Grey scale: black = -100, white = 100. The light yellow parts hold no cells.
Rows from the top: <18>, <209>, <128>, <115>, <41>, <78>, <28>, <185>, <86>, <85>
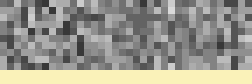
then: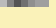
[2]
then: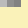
[-44]
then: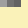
[-11]
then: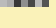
[-56]

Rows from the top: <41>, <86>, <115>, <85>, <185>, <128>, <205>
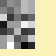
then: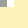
[-9]
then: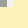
[67]
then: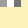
[-92]
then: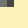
[-19]
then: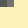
[57]
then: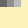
[34]

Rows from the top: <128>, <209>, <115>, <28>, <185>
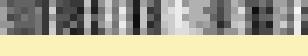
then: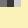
[-43]
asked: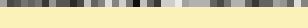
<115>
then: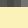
[-56]

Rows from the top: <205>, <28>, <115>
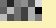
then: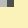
[-13]
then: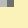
[-50]

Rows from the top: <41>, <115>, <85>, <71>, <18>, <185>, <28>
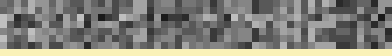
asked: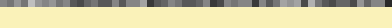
<18>
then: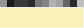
[-8]
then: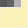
[17]
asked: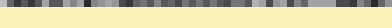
<71>
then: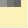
[39]

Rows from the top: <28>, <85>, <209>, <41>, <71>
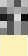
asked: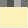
<71>
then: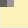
[34]

